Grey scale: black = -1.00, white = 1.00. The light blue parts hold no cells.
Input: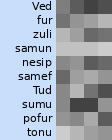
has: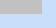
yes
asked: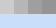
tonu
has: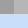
yes
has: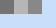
no
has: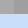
no
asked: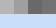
zuli
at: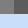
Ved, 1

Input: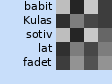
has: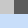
no
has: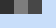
yes
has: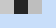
no

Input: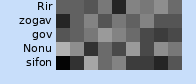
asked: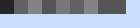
zogav
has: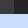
yes
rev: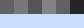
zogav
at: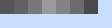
gov, 1
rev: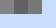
zogav

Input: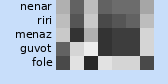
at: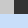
menaz, 1
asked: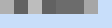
nenar

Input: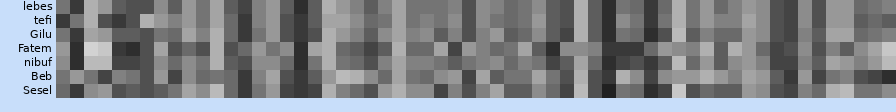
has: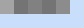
yes
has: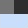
no
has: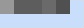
no
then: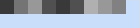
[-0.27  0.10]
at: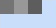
tefi, 34

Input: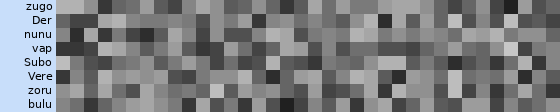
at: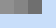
nunu, 27
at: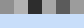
Der, 22
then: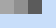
[-0.21  0.13]

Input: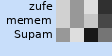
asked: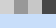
memem
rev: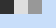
zufe
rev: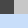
memem
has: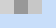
yes
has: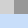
yes
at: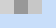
memem, 1

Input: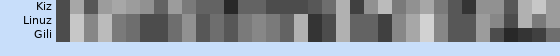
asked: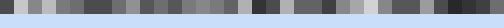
Gili
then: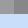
[-0.40  0.39]

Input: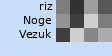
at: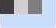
Noge, 2
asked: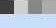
Vezuk
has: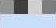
yes
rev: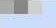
Vezuk
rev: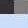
riz

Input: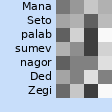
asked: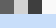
palab
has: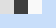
no
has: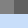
no
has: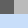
yes
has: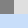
yes
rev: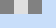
Ded
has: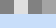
no

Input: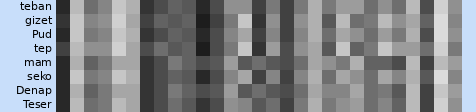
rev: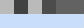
mam
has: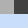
no
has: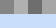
yes

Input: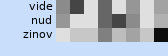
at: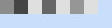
vide, 1
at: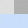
nud, 7

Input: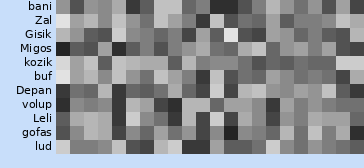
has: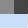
yes
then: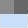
[ 0.26 -0.11]
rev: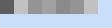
Depan
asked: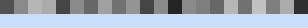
gofas
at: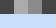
Leli, 13

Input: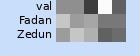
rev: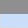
val
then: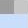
[ 0.38 -0.24]
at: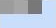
Fadan, 2

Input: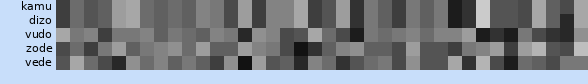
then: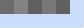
[-0.51  0.13]
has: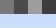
yes
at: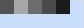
vudo, 18
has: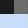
yes
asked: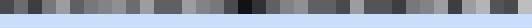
zode
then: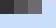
[-0.06 -0.42]

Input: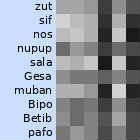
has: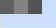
yes
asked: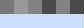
pafo
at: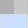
sala, 2

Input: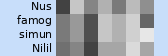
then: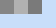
[0.47 0.12]
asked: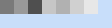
simun
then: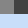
[0.30 0.30]
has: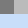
yes
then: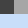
[0.30 0.71]

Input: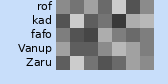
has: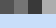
no
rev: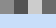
rof
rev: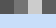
Zaru
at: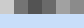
Zaru, 2
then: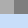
[-0.17 -0.01]
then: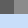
[0.44 0.26]

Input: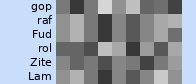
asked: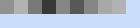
raf

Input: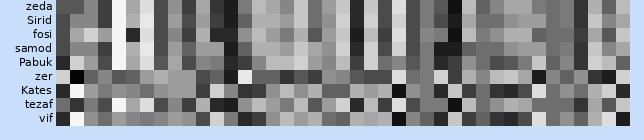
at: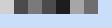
Sirid, 25
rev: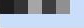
zeda
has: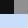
yes
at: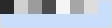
Pabuk, 1
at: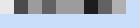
samod, 7
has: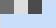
no

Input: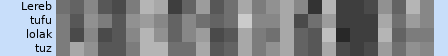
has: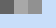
no
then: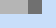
[-0.12  0.32]
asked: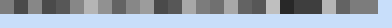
lolak
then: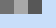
[-0.22  0.32]
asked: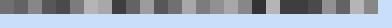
Lereb

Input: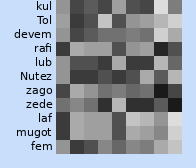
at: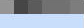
devem, 1
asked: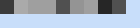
rafi
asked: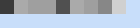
mugot
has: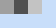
yes
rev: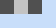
Tol
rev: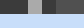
lub
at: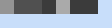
lub, 1

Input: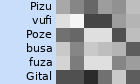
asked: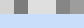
fuza
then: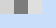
[0.75 0.05]

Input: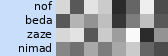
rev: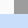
zaze
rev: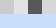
nof
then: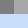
[ 0.59 -0.21]
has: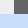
no
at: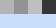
beda, 2
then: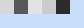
[-0.21  0.87]

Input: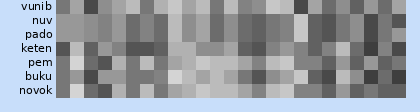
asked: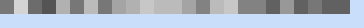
novok
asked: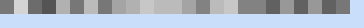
pem

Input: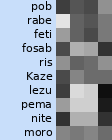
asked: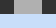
nite
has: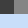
no
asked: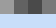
feti
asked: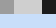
pema
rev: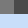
feti
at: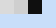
lezu, 2

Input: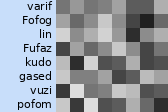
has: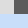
no
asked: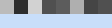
kudo
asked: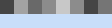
Fufaz
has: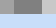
no
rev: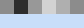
lin
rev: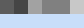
gased

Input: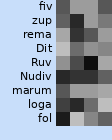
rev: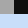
Ruv
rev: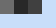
loga
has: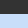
yes
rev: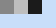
fol
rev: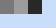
zup

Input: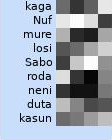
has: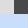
no
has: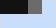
no
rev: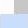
Sabo
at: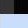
roda, 2
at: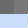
kasun, 1
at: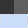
kaga, 2
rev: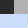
mure

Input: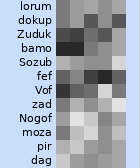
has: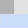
yes
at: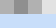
zad, 2
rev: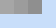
dag

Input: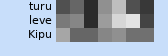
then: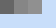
[-0.12 -0.12]
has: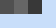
no
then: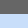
[0.05 0.13]
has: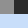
no
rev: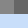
Kipu
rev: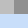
turu

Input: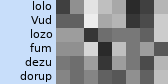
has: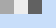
no
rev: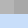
Vud
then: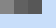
[ 0.13 -0.24]
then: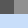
[-0.24  0.50]
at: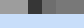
lozo, 1

